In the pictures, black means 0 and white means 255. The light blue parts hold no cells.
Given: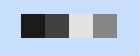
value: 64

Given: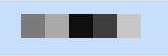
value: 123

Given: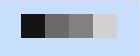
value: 106

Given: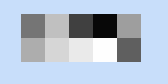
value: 214

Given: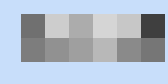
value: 199

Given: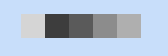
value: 140
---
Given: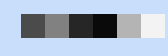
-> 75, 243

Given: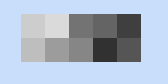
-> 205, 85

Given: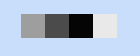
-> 158, 233

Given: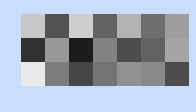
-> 200, 76

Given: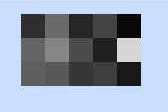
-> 46, 24

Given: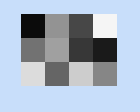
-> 11, 134

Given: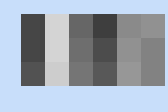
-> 70, 130

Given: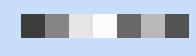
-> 61, 83
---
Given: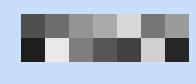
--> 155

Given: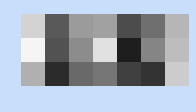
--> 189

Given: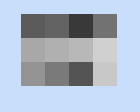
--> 208

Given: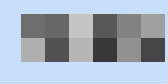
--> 160

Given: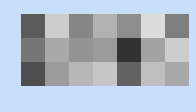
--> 205

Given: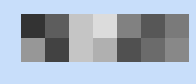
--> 122

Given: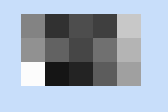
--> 180

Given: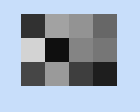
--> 118
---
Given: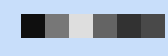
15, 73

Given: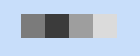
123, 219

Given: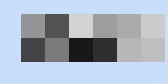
149, 190

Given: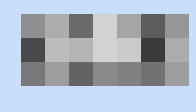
144, 157

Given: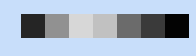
37, 3

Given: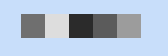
111, 156

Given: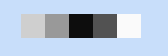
207, 250

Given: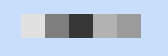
225, 155

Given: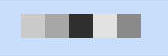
202, 138

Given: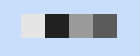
229, 91
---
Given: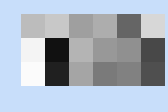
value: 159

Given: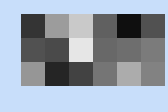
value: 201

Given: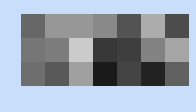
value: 151

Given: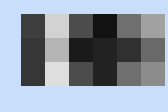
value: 76

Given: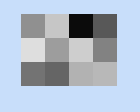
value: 11

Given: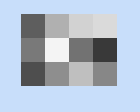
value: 210
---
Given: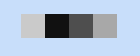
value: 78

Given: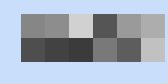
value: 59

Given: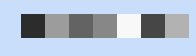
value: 99

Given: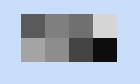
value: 68

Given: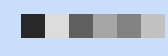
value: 95

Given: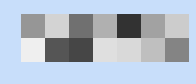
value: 70

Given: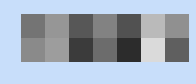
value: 59

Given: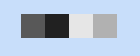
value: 230

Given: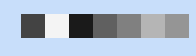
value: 26

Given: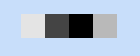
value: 0
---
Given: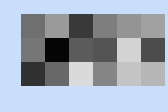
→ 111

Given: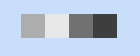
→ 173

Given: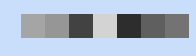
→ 165

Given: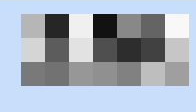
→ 182

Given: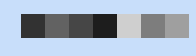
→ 50

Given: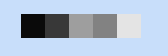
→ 10

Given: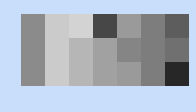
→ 139

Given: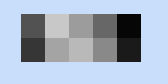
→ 82

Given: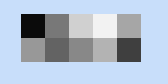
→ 11

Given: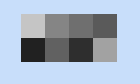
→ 197
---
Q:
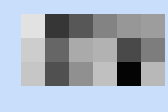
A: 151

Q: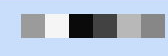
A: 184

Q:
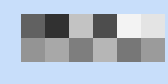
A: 243

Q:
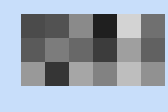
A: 211

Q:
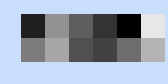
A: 1

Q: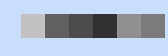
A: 144

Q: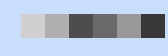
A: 152
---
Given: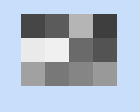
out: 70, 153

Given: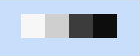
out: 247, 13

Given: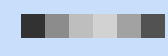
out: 50, 82

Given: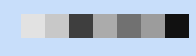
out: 226, 17

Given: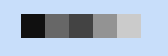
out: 16, 203

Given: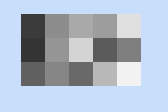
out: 59, 242

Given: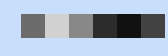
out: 108, 66

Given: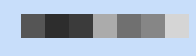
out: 85, 213
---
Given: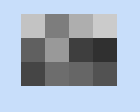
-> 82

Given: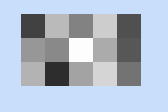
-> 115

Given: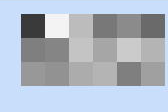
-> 160

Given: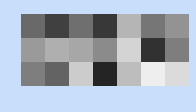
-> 219

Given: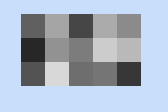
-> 55

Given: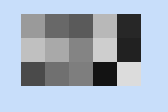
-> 220

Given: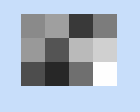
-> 254
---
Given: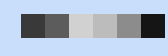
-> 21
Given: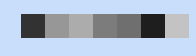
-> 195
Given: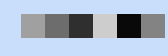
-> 131
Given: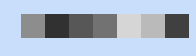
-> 64
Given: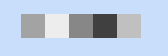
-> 192
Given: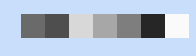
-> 250
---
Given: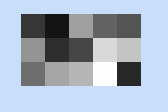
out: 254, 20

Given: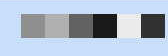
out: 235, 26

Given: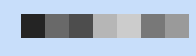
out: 204, 36

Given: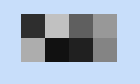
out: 193, 17

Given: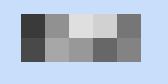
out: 223, 58

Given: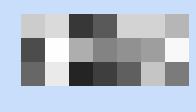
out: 254, 36
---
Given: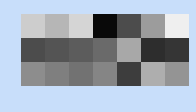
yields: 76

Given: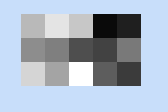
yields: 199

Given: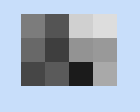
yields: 84

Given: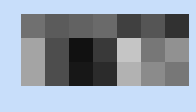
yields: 64

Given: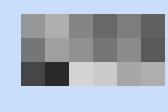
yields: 104

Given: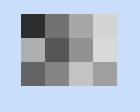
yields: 113

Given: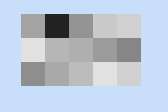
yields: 148

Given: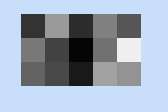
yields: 44

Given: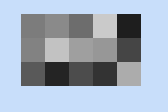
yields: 109
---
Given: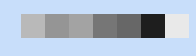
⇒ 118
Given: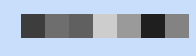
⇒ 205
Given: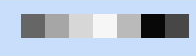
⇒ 246
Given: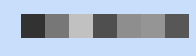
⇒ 79
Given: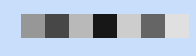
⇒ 23
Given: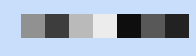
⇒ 236
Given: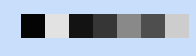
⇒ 54
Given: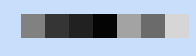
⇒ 4
